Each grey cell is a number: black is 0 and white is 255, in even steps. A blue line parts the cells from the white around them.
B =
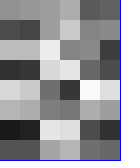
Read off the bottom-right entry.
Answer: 103
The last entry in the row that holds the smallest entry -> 49
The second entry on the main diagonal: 69
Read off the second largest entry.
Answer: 236
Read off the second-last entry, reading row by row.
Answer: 111
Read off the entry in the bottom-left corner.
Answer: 82
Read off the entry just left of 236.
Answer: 188
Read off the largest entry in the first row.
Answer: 173
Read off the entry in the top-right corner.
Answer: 97
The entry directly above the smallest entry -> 181
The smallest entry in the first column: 25
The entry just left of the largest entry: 55
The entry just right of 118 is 173
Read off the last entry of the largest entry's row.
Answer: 222
